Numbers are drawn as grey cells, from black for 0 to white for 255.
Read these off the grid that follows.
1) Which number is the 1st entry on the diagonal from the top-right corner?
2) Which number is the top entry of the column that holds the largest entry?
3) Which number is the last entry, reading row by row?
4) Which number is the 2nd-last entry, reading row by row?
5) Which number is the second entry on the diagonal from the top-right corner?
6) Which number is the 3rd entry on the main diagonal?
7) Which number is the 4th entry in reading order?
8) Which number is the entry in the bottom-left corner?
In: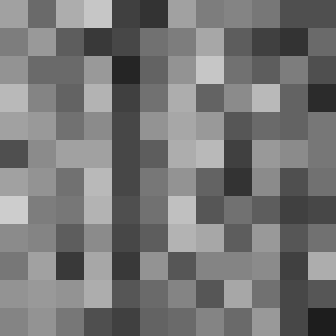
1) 79
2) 161
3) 29
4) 71
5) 51
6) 106
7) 198
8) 132

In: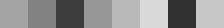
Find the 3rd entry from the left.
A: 61
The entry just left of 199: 49
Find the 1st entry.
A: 164
